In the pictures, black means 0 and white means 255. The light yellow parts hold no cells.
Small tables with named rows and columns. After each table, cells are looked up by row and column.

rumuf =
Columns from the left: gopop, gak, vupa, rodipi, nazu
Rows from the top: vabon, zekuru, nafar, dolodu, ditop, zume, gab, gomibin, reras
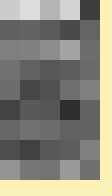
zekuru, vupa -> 90
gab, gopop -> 102
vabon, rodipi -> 210
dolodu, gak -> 97
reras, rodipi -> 154
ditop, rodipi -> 110
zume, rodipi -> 46
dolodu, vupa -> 88
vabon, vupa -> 181
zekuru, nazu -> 100
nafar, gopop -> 127
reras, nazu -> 111
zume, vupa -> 86

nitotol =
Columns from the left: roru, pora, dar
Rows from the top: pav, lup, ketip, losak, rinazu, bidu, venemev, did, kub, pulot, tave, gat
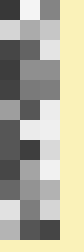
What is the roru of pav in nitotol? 56
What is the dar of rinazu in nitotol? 126
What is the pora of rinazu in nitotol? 122
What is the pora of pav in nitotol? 244
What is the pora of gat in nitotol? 85
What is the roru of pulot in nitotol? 103
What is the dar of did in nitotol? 217
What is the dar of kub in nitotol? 241
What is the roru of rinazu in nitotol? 66
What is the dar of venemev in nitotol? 239
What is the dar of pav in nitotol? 132
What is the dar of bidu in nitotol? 236
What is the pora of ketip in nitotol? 99
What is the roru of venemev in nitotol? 86
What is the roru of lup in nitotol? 213
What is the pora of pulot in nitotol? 147
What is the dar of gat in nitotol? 69
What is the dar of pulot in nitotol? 178
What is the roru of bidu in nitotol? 158
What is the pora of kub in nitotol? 164

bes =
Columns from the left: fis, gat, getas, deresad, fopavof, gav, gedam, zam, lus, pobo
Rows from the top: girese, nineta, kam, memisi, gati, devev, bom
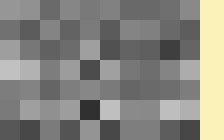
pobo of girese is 137
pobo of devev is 176
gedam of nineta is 132
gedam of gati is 102
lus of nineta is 105
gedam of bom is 126
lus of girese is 111
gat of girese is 145
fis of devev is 122
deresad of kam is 108
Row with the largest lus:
devev

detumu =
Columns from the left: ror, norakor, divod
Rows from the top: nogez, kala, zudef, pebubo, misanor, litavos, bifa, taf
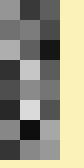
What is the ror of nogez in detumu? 149
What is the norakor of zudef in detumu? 95
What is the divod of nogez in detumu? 94
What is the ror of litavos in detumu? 40
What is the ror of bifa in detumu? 135
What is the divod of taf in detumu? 152
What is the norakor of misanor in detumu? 138
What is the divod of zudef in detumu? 22
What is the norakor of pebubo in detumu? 198
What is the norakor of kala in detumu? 124
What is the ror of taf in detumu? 53
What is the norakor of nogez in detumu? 57
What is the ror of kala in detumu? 113
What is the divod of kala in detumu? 74
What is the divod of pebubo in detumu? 92
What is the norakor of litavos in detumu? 218
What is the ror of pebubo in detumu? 49
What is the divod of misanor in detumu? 117
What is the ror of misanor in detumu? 78
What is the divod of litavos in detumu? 82

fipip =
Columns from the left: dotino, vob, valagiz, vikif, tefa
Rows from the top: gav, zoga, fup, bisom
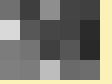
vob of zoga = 87
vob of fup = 116
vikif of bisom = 106
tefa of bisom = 109
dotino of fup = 124
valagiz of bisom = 189
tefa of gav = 64
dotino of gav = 112
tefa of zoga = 43
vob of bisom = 124
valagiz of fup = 64
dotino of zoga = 217
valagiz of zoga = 70
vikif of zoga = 67
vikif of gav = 68
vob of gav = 62

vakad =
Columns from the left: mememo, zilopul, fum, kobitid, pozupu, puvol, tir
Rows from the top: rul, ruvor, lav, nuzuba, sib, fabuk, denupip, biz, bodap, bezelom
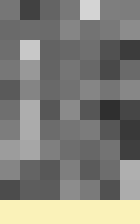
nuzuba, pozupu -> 104
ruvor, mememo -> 106
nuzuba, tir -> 106
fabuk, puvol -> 47
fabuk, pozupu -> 86
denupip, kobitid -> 117
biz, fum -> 127
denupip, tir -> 57
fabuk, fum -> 87
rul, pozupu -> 212
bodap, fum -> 88
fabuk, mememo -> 111
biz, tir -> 63
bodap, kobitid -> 126
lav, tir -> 60
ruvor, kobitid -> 133
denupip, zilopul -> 171

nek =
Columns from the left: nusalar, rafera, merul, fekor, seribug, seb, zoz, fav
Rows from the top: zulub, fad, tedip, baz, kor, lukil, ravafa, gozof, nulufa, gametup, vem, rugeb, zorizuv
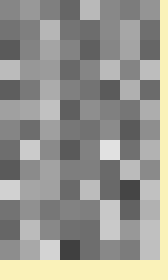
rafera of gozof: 203
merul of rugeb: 136
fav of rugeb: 192
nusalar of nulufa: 90
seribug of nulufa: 127
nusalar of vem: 115
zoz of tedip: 164
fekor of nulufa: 126
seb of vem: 200
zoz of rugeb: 152
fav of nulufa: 138
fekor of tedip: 131
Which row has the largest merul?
zorizuv

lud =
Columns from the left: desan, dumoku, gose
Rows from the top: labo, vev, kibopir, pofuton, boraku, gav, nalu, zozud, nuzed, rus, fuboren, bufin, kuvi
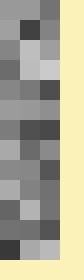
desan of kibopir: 133
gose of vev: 131
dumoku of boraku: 121
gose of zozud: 138
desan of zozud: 169
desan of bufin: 114
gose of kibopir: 158
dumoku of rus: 130
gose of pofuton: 202
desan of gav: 155
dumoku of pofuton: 188
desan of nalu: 124
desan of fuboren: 101
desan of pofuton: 108
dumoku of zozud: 107
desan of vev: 160
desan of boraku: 134

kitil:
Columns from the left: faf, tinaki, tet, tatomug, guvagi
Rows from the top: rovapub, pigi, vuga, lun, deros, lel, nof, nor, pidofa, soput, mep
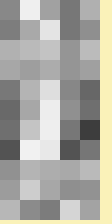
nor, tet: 232
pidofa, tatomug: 169
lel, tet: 237
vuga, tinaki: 186
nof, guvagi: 61
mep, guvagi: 163
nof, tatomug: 119
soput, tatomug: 143
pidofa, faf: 145
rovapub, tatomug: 119
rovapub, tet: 161
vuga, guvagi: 187
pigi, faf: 125

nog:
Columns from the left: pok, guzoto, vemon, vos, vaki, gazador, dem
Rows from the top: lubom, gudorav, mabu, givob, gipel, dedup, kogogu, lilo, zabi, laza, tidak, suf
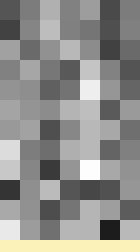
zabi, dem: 146
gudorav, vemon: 189
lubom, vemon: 176
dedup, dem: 154
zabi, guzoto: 134
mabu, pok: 161
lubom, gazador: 74
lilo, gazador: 100

